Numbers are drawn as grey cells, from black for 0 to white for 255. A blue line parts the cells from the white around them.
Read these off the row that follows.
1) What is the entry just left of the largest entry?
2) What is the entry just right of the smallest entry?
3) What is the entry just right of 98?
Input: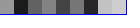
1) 194
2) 98
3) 131

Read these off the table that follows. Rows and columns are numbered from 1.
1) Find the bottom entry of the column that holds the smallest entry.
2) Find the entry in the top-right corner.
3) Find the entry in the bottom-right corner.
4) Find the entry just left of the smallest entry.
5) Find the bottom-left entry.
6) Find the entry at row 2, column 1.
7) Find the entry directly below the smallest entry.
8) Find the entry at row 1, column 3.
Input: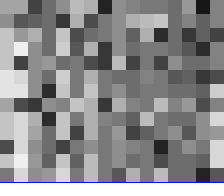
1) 35
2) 130
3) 87
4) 152
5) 120
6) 142
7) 97
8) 66

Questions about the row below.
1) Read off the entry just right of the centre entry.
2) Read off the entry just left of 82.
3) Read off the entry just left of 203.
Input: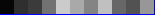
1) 132
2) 103
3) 114

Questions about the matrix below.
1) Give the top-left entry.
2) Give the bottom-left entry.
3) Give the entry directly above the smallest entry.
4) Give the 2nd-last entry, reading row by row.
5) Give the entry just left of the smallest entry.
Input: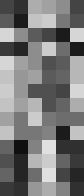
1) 68
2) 57
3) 119
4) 130
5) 100

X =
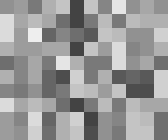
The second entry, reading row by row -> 156
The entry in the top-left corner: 145
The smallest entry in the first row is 67
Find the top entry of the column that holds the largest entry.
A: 121
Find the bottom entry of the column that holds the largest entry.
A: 208
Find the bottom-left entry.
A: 156
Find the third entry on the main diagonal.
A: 238
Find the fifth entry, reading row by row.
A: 196
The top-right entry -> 145
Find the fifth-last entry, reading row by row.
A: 145
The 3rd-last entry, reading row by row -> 196
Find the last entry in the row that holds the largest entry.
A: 208
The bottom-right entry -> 110
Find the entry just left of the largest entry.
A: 156
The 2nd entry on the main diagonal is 167
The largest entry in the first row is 229

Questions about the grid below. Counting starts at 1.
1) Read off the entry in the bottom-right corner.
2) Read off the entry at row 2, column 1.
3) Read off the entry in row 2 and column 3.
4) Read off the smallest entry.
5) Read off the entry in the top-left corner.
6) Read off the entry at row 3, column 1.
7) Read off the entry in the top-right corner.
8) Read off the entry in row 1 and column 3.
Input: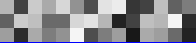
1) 34
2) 97
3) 191
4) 24
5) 182
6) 158
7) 125
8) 203

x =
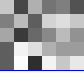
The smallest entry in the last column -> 82
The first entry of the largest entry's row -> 94
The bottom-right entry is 232
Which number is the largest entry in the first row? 199
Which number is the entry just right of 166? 58
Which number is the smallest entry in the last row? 46
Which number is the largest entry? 253
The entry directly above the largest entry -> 243
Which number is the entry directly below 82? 199
